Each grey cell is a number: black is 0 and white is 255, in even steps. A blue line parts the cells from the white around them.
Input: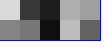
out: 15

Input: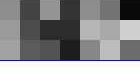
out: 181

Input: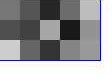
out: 167

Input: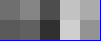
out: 48

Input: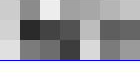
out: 189

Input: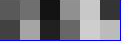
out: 103

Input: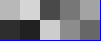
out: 205

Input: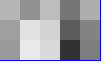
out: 211

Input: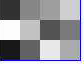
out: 194
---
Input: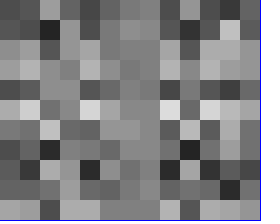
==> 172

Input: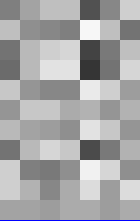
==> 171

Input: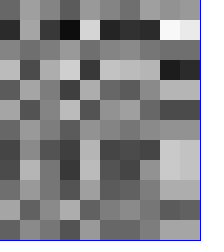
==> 125

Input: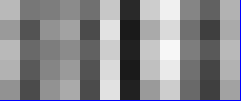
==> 105

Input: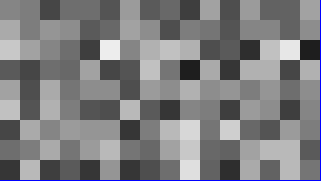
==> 98
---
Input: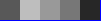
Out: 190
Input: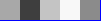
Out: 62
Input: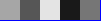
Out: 86
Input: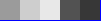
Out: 206
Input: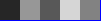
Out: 151
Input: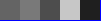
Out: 121
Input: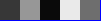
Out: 151
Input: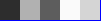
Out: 177
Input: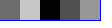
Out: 199
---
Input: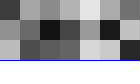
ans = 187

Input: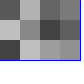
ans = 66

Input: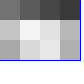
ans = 169

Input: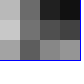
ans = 163

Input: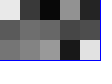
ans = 117

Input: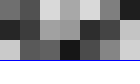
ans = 202

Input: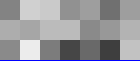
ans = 138

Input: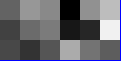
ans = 72

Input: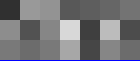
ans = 121
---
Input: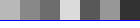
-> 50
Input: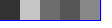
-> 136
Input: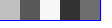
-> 110
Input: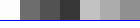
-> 144
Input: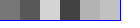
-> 193
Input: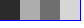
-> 214
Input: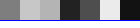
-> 18
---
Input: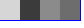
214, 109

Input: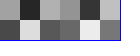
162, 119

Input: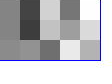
132, 179

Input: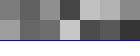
123, 53

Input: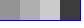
148, 60

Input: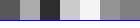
88, 128
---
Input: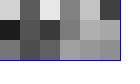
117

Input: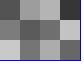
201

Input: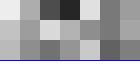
186

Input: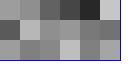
157

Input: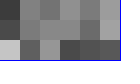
197

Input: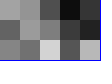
133

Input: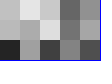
36

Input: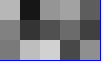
122

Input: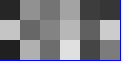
32
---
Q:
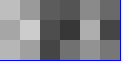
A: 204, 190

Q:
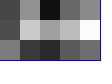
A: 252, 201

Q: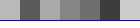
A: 204, 185

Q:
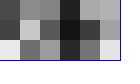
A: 234, 228

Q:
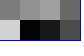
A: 209, 160

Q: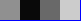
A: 204, 144

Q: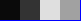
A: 223, 161
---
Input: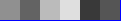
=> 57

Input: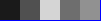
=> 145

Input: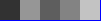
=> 195

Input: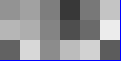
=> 120

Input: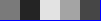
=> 70

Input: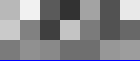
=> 163

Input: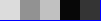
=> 52

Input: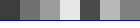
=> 74

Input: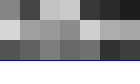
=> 56

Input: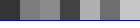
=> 176
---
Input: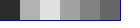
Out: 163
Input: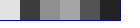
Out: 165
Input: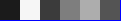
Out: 126
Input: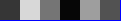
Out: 6
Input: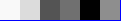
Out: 112
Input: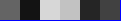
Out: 194
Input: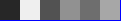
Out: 145
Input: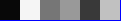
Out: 153
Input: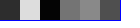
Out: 116
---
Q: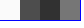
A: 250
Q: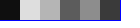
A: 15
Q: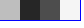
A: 190
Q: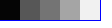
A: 5
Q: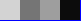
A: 211
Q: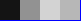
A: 20
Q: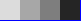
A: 220
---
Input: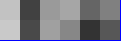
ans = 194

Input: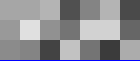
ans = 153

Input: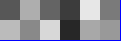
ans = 87

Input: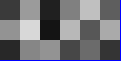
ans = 147

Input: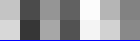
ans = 196

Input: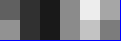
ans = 96

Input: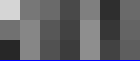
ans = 113
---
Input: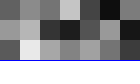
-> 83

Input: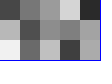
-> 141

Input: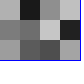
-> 110

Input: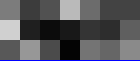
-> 52

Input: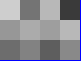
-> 171

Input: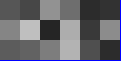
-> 173

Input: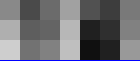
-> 32
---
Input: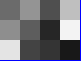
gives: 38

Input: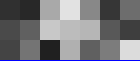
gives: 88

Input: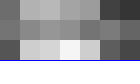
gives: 123

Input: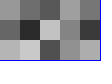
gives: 132

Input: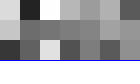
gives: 162

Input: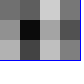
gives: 164
